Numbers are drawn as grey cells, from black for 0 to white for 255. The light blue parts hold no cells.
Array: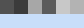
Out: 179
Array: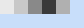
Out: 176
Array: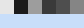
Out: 133
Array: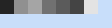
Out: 227
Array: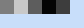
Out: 61
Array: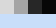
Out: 7
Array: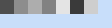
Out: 206
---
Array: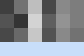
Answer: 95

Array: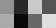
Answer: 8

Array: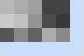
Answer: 147

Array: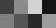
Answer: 85

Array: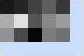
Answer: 84

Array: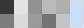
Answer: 154

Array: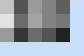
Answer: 164

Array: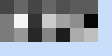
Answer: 162

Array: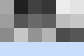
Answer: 95

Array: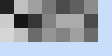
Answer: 171
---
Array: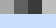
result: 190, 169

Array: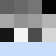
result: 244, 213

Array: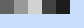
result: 210, 153

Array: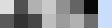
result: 221, 201

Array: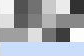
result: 253, 244

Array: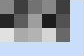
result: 225, 213

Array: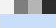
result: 243, 181

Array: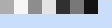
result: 246, 227
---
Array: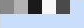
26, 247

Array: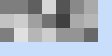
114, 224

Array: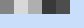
175, 216

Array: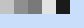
121, 226

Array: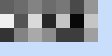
39, 239

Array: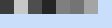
37, 199

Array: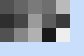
155, 238

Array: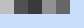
58, 191

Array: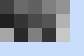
74, 199
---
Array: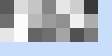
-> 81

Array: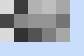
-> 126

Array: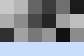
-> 17

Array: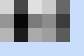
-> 158

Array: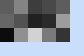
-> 122

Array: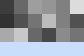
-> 139

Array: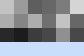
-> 144
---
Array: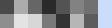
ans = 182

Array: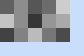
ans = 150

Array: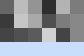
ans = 124

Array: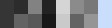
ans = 99

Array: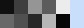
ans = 182

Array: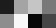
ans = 7

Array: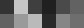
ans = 134

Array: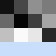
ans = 62
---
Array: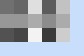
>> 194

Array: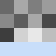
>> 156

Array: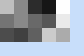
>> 254

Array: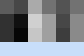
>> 114

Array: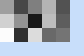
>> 82

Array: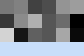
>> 157

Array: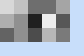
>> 165

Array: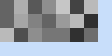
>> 186
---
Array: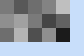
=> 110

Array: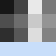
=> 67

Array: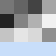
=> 100

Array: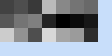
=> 136

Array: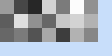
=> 123

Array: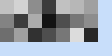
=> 193

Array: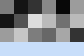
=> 136

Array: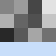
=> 155

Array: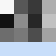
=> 87

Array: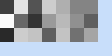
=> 175
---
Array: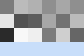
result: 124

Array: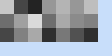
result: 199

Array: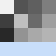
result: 241

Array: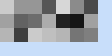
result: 203

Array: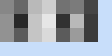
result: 135

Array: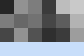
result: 38
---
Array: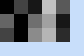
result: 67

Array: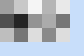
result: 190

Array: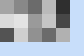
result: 83

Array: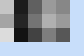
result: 220

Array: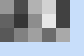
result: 88

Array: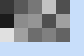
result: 224
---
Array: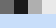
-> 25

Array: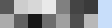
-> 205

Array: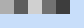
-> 93

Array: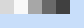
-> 248

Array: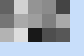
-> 209

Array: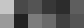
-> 73
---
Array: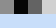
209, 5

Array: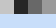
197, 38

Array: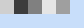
229, 60

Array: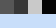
201, 4

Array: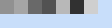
207, 49

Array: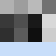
216, 15

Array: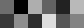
221, 1

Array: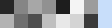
244, 29

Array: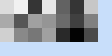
241, 3
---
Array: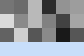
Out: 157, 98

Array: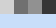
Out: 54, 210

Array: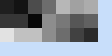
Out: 172, 226

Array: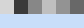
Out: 104, 214

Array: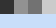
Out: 203, 50

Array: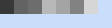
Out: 214, 56
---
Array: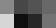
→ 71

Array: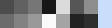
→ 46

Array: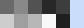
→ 61

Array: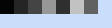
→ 47

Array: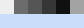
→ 85

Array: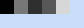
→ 87

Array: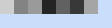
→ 97

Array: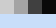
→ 164
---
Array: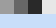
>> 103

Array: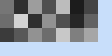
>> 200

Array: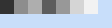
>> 152

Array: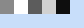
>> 92

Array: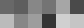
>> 52

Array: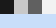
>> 200

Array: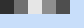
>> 230

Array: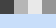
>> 182

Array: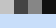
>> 68
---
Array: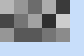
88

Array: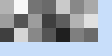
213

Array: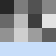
207

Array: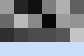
66

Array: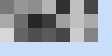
100

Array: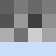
114
